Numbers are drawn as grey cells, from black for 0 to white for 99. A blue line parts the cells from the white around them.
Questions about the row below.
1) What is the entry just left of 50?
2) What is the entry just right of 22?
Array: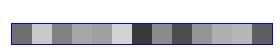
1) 78
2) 54

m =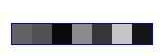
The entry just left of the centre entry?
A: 4
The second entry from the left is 32
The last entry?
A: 8

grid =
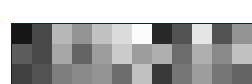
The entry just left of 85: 75
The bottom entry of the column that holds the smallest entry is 25
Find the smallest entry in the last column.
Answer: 39
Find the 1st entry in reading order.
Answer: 9
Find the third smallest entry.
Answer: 22
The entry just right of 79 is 61
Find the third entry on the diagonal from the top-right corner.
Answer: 61
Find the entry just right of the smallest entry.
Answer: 28
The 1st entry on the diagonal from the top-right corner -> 57
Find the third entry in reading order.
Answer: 71
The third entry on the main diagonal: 49

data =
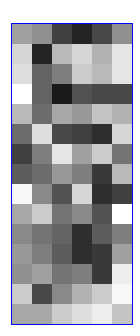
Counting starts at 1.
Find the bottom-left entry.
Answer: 65
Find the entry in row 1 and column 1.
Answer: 62
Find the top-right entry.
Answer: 56
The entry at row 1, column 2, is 56
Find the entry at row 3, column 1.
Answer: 86
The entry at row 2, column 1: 83
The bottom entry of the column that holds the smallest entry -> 79
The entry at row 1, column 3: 25
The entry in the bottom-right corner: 76
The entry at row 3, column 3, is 49
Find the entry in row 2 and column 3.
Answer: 72

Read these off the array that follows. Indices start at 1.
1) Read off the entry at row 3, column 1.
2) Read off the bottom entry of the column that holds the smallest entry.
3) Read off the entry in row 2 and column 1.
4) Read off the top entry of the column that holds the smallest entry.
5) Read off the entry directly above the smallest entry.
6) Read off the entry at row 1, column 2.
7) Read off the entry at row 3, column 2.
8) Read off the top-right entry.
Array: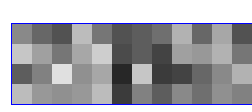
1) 36
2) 23
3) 77
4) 32
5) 29
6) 40
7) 50
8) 32

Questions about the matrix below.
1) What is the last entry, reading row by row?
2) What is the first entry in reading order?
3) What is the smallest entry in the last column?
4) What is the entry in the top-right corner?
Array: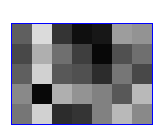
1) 53
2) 37
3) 28
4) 57

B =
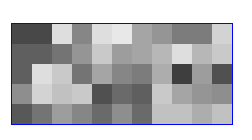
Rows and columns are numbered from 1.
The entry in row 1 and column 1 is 28
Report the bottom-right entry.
75
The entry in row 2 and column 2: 37
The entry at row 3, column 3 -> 78
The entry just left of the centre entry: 64
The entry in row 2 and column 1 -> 37
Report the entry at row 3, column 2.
86
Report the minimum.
24
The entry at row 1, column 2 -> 28
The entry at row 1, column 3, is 86
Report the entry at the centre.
52
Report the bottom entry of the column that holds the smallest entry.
75
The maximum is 90
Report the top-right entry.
82
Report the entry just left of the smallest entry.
67
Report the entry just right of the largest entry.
64

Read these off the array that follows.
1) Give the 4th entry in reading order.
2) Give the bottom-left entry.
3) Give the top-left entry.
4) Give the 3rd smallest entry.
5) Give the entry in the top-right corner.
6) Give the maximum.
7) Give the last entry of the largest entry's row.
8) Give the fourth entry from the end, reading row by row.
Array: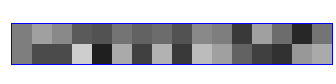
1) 35
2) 49
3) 49
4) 19
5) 45
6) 80
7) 66
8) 25

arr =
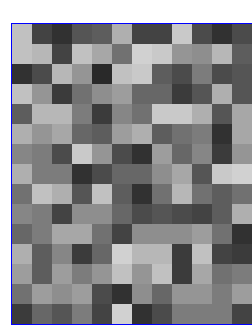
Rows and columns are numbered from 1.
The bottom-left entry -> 23
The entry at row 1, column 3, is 19
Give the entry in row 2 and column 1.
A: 75
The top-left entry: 75
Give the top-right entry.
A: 29
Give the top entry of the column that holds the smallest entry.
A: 36
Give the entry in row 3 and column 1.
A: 19
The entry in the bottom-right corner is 26
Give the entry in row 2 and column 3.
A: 26
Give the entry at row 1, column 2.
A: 26
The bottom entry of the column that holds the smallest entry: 26
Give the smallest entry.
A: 16
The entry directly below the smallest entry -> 55
